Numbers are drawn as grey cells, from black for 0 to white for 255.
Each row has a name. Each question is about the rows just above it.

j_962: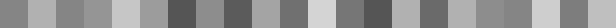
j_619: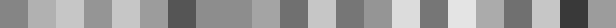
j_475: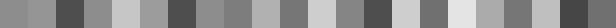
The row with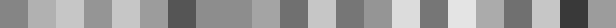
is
j_619
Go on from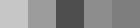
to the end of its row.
[177 118 206 133  78 206 112 228 171 118 191  70 112]
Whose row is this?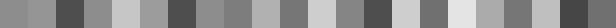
j_475
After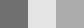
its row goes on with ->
[118 191  70 112]
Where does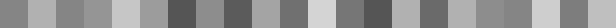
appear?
j_962
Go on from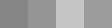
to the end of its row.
[ 85 141  91 164 112 212 118  85 177 106 177 141 133 206 125 191]

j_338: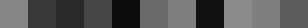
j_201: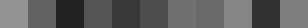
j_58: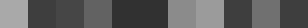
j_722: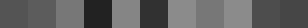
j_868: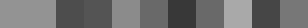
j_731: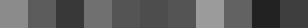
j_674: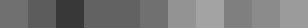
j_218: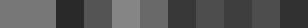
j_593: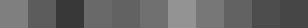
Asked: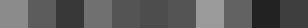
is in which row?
j_731
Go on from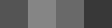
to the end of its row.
[77 62 77 49]
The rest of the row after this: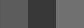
[ 84  77  84 155  98  34  62]
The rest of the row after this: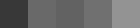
[119  98  77  70]

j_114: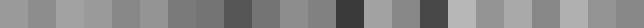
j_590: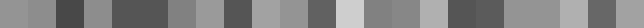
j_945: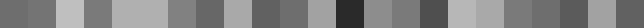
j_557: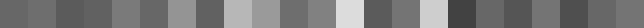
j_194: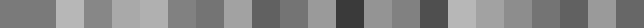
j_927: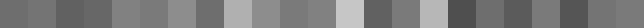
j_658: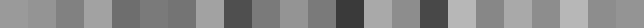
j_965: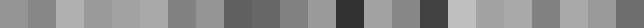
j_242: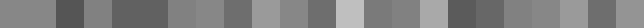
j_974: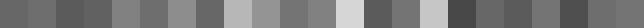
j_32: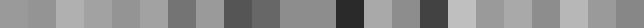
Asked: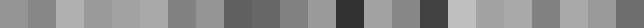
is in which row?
j_965
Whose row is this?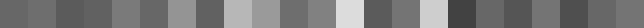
j_557

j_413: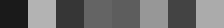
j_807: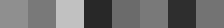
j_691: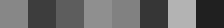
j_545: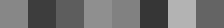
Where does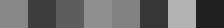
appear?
j_691
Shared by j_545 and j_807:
[143]
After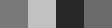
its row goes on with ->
[121  46 115]

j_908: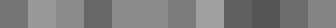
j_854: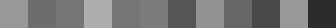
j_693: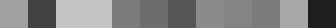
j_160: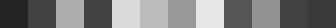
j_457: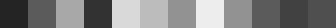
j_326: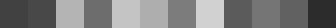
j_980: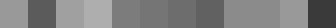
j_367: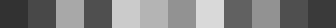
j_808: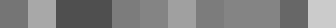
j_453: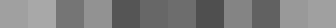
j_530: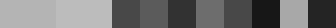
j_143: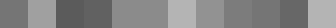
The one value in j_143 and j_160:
[146]
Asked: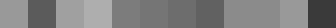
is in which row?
j_980

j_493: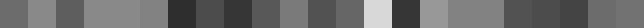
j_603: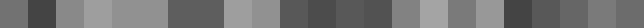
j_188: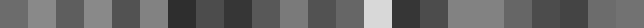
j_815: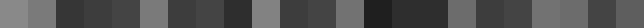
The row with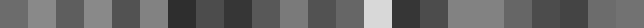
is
j_188
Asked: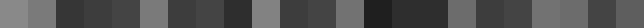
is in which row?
j_815

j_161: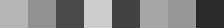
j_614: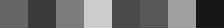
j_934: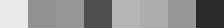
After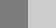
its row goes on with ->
[ 73  87 159  23]
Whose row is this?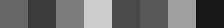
j_614
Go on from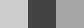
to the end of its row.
[151  43]
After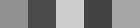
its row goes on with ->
[151  43]
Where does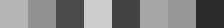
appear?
j_161

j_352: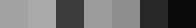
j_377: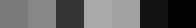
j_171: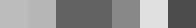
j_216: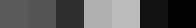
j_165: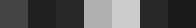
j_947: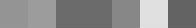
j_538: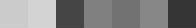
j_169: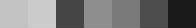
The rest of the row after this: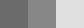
[99]
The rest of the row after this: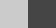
[142 122  77  26]

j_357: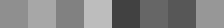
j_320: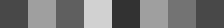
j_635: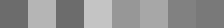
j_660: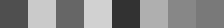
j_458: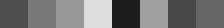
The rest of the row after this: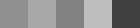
[102  87 151]
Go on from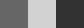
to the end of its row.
[175 135 121]

